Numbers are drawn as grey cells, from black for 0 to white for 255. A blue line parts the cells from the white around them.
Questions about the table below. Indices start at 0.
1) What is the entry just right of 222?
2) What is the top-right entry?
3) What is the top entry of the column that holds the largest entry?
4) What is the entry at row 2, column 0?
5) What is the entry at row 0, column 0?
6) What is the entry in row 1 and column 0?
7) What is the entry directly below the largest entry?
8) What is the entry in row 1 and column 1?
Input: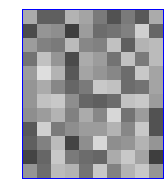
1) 179
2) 171
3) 95
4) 156
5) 171
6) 75
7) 171
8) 149
